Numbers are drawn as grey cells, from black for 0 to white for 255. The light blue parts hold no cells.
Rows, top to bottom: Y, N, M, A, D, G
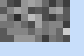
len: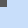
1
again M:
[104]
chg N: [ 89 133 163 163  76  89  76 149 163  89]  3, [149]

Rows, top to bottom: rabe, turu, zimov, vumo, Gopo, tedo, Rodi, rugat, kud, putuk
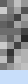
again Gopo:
[109]
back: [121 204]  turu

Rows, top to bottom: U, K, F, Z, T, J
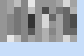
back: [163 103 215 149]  F
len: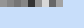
9
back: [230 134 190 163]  U
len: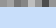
8
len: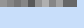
11
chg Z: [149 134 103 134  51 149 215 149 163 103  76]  2, [118]
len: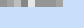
9

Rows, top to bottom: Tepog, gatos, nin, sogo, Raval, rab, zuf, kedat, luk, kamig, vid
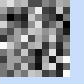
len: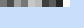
10
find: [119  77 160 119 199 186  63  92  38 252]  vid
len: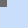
1
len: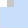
2
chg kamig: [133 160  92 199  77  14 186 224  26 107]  0, [119]
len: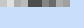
10

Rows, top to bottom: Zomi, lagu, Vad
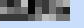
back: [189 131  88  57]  Vad
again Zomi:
[73]
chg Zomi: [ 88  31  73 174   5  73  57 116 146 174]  3, [189]
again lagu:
[116]
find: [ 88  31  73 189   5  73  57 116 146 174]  Zomi

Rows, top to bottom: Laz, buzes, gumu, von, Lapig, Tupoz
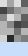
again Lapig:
[181]
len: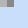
2
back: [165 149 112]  buzes
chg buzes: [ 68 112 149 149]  3, [165]
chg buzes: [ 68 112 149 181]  3, [165]
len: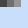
3
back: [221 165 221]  Laz

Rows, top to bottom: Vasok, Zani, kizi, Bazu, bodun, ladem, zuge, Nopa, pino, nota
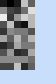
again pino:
[138]
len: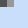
2
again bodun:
[122]
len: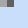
2

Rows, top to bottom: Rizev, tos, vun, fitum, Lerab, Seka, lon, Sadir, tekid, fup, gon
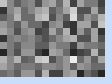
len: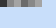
6
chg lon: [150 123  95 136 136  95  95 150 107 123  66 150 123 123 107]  8, [123]
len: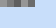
5
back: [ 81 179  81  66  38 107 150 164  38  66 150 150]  Sadir

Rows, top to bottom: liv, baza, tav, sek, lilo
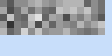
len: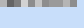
11
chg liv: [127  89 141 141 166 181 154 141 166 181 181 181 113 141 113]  12, [101]
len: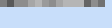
15

